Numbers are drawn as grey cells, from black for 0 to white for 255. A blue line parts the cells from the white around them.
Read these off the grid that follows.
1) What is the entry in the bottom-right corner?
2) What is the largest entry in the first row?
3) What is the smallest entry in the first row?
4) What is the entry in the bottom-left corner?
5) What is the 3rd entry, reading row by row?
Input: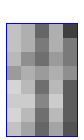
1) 83
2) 194
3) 63
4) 194
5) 102

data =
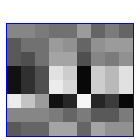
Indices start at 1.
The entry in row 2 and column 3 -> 113
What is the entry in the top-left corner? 134
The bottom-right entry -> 145
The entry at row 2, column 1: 89
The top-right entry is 101
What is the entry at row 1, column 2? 134
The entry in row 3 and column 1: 89
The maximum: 246
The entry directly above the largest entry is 8
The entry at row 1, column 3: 123

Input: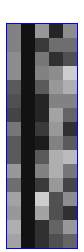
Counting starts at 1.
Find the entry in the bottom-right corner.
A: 100
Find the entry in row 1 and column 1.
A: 130
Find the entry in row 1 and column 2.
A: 18
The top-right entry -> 141
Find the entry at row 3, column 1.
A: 141
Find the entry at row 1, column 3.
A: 152
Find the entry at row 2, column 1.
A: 130
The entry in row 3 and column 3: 119
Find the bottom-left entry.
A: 163

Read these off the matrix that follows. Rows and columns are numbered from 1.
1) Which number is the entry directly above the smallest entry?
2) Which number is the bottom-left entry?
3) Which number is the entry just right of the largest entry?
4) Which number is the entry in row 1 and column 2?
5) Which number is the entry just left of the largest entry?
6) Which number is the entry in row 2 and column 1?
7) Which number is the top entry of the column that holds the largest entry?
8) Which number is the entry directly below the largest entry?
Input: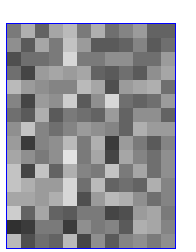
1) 205
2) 186
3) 122
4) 175
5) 143
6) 143
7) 186
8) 175

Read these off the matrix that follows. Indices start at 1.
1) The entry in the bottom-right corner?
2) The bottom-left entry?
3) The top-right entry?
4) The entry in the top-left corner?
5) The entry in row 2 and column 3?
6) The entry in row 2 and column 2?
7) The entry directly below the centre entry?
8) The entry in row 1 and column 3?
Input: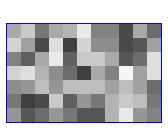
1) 130
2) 150
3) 108
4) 169
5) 74
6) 160
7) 189
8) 119

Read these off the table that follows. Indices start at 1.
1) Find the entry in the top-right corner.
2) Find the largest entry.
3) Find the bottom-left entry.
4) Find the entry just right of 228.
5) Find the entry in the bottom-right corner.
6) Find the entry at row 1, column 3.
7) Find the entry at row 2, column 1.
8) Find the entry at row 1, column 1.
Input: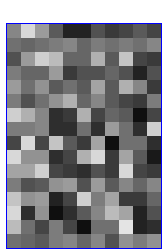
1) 69
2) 228
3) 112
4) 34
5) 146
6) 155
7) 112
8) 134

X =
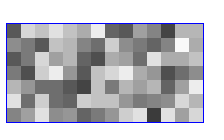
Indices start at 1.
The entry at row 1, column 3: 194
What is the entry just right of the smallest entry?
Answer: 225
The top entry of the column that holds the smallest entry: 132
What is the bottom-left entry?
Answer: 132
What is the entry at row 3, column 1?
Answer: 88
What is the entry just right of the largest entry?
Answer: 172
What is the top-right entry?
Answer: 182
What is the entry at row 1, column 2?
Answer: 215
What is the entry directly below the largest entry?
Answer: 172
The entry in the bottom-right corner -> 215
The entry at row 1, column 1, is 88
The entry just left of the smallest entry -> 225
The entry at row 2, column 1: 141
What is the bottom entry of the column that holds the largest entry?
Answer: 160
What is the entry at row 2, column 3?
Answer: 88
